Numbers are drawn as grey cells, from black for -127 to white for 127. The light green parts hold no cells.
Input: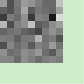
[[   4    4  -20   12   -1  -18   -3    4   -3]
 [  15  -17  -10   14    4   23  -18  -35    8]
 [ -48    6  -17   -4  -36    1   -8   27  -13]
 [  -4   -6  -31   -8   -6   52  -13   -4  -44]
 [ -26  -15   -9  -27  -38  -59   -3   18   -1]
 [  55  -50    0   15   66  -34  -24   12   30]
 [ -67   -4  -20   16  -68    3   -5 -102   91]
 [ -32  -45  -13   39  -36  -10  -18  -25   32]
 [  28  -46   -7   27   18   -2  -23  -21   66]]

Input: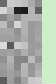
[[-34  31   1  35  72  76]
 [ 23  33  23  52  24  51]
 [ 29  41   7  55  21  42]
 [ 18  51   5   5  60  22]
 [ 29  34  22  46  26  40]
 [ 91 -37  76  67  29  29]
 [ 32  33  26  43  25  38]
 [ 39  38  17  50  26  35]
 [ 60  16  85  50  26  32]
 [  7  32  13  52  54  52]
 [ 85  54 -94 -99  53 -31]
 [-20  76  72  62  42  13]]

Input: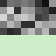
[[ -57  -86  -73   24   59    2   55  -41]
 [  -2   54   19  -80  -82   58   33   40]
 [  84    6   62   73   50  -67  -52    6]
 [  23   85  -79   33   25  -41  -55  -94]
 [ -78  -13  -20   -4  -19  -76 -110   22]]

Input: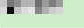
[[  89 -112   68   91   99    5   48   75   85]
 [  70   -8   14   51   53  -16   26   -2   28]]

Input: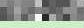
[[-42 -21  19 -31  10 121 -84  42 -13 -58   7  -5]
 [-37  -8  35   0 -19   0  -9 -34 -22  15  16 -16]
 [ 16  -1  18   4   1  65 -53 -30 -42 -42  13  44]]

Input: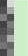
[[-57   2]
 [-10 -24]
 [-30  45]
 [-47 -22]
 [-60  -3]
 [ -3 -49]
 [-45  37]
 [-64  88]]

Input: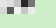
[[ 86 -37 114  71 107]
 [101  94  67 -88 -10]]

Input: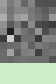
[[-20 -24 -16 -14 -17 -18 -17 -43]
 [-19  34 -36  -2   2 -64 -19 -10]
 [-28 -21 -17   4 -30  -4 -13 -23]
 [-69  77 -68 -18 -18 -73   4   0]
 [  6 -96  12 -13 -29  20 -50 -24]
 [ 17 -35  -7 -48  11 -54 -58 -67]
 [ 46  -6  27  34  -4 -15 -28  22]
 [ 21 -13   5   5  -8 -23 -35 -17]
 [ 29  -5  13 -25   4 -45 -46 -47]]

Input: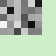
[[  26   33  -56   74   -2    0]
 [ 116   19   90  -29 -110   20]
 [ -21   50   58  -44   40   45]
 [  72 -104   57   -3  -13    9]
 [ -24   35   61  -10   82 -100]]
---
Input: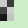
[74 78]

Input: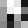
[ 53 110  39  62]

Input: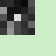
[ -88 -108   91  -81  -87]

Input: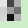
[100  29  51]

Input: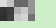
[ 93 -66  74]

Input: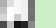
[ 47 126  74 -90]
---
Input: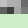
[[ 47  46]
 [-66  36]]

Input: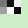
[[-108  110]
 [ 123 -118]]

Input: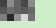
[[ 11 -29]
 [-20 -30]]

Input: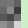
[[ -8 -30]
 [ 12 -67]]

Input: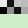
[[-107   69]
 [  17 -109]]

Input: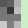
[[-31  47]
 [-74  64]]

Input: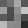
[[-11  39]
 [-49  15]]

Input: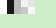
[[-103   59]
 [-103   59]]
